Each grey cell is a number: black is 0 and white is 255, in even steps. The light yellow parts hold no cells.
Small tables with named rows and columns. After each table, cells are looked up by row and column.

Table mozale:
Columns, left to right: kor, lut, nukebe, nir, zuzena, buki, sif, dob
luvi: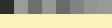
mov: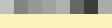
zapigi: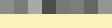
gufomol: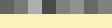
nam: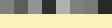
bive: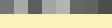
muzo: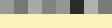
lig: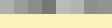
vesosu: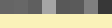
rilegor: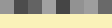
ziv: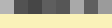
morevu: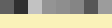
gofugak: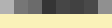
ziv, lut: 82
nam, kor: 128
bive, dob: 78
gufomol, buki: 145
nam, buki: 127
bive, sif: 98
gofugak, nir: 53
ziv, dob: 155

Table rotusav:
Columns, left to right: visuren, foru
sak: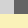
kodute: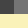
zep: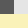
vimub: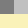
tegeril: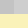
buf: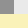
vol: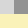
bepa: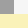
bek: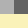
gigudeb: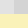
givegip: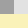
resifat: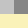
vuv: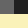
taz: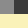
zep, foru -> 229
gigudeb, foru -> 212
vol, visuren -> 215
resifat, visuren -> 195
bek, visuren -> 177
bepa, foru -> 246
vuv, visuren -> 101
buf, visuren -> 145
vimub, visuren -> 124
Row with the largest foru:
bepa

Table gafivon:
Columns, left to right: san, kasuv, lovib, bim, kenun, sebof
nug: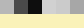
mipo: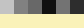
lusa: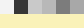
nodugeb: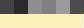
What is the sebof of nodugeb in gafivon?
76
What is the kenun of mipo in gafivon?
115
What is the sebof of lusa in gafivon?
168
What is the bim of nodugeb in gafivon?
128
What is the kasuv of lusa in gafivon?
54
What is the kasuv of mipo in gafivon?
129
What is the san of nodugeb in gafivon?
67
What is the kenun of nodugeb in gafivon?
155
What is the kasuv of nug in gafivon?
74
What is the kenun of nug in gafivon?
203
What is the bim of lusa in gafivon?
184
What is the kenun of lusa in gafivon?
124
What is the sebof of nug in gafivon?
167
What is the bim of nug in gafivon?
209
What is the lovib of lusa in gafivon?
201
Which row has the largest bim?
nug

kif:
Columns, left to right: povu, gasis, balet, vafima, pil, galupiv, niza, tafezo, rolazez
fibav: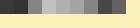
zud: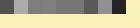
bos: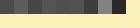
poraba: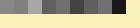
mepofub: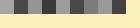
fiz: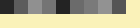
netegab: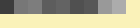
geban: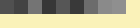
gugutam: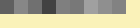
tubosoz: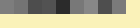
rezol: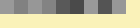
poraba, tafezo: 113
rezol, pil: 89
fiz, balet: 144
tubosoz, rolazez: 122
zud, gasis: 171
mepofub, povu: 166
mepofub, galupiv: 73
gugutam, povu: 96
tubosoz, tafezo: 78
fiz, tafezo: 146
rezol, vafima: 131

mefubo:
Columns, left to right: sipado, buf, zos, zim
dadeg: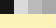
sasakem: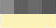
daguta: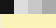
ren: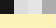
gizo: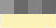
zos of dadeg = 187
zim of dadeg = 168
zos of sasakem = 105
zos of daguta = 200
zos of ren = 229
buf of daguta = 221
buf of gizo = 106
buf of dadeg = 218
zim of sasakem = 87
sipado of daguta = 21
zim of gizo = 106
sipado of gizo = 152
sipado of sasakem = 140
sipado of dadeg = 22
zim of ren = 172
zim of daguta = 170
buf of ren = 220
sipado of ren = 23
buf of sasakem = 95
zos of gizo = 130

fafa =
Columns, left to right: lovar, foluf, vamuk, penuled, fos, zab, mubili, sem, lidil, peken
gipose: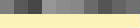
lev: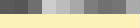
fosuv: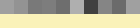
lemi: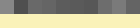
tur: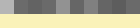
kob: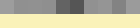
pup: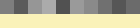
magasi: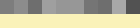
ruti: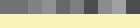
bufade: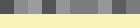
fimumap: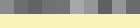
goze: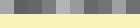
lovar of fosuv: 159
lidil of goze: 160
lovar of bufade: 82
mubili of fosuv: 64
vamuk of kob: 145
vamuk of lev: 111
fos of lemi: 92
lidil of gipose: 100
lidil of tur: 93
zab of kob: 85
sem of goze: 115
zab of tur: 102

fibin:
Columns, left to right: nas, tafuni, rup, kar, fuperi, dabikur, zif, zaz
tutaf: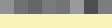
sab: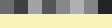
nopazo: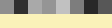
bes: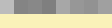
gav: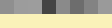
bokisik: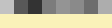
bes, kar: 127
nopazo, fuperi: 193
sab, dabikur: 176
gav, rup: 157
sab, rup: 163
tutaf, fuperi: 116
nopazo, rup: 169
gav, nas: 143
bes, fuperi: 167
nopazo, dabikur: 125
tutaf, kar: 122

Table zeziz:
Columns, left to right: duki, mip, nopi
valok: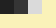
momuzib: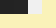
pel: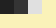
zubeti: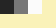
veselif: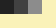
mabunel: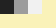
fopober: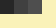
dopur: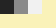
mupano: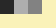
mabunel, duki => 34
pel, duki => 33
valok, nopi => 218
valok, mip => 53
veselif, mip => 65
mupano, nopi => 130
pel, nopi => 224
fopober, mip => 64
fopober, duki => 39
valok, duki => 33
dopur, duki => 36
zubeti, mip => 119
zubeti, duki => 37
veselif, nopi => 140
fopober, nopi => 78
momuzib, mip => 36
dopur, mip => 138
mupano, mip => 174

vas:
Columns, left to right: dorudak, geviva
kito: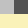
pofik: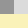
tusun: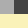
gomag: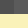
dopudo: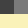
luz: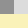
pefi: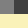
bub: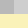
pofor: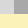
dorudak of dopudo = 65
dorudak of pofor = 216
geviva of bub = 206
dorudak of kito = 193
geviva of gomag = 91
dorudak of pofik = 149
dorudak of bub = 184
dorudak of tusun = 173
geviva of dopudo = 122

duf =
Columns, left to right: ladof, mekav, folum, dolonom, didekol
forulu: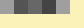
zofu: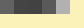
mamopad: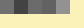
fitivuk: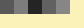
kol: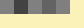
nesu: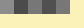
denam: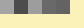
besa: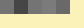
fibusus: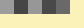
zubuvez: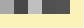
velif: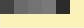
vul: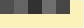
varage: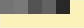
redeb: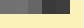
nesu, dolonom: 80
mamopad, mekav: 67
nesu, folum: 119
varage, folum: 83
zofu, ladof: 98
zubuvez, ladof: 168
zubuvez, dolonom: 80
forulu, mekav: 84
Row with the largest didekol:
zofu

